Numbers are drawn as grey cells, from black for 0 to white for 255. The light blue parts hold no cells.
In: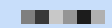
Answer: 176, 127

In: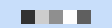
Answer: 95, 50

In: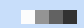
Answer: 50, 252

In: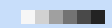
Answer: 35, 246

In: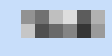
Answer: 177, 198

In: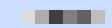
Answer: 190, 219
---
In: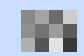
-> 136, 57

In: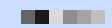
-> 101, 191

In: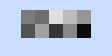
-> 123, 11

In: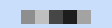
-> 142, 163

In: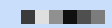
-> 59, 124

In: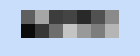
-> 95, 181
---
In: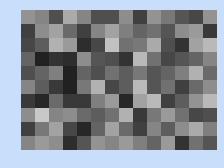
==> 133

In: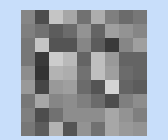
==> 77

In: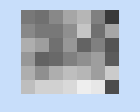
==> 112

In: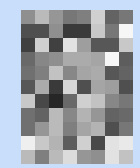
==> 186

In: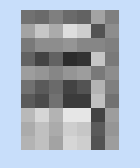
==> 106

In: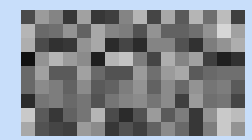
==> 155

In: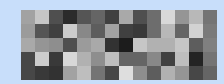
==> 198

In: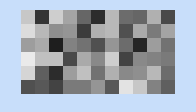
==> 52

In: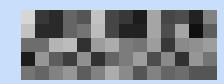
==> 56
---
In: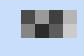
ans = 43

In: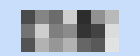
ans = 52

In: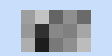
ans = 136

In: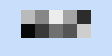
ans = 112

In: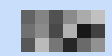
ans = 178

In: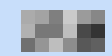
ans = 190
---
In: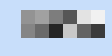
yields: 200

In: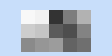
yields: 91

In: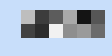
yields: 142

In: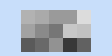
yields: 118

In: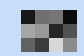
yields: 153

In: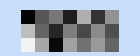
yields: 72
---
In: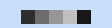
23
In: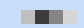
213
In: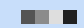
33
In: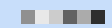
46
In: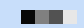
231
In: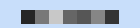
52
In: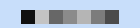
75
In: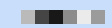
155
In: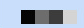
212
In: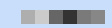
135
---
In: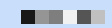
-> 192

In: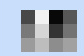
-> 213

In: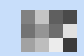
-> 224

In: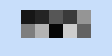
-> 179

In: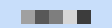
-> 160

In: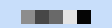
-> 141
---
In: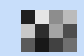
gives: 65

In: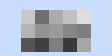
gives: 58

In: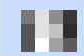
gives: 161

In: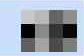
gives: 75

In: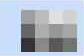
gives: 88

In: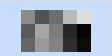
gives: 46

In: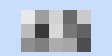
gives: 165
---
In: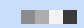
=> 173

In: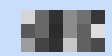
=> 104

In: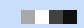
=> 254

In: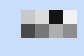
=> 220

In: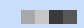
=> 198

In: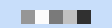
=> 251

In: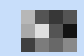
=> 84
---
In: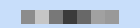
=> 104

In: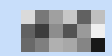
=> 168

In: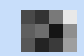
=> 35

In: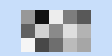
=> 110

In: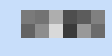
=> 58

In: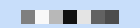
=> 228

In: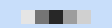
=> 39
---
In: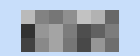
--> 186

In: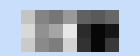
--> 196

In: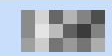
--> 139

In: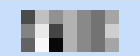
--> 75

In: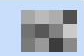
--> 167

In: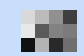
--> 217

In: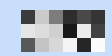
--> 59

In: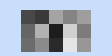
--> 72
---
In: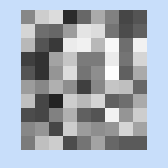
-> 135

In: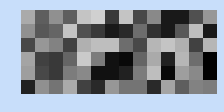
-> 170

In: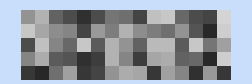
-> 147

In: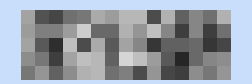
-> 163

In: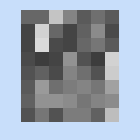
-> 103

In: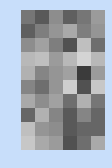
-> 118

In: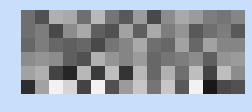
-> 111
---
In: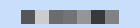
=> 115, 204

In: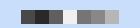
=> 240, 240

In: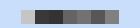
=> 100, 197

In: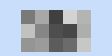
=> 78, 211

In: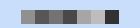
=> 73, 189

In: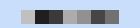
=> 172, 192
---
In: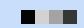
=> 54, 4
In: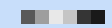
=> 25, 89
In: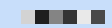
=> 73, 211
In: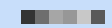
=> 89, 52
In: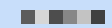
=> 64, 92
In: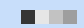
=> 158, 53
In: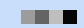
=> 6, 156
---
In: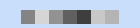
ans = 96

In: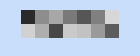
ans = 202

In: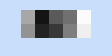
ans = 35

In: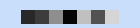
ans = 5

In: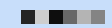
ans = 14

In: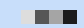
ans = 221

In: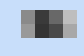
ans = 153
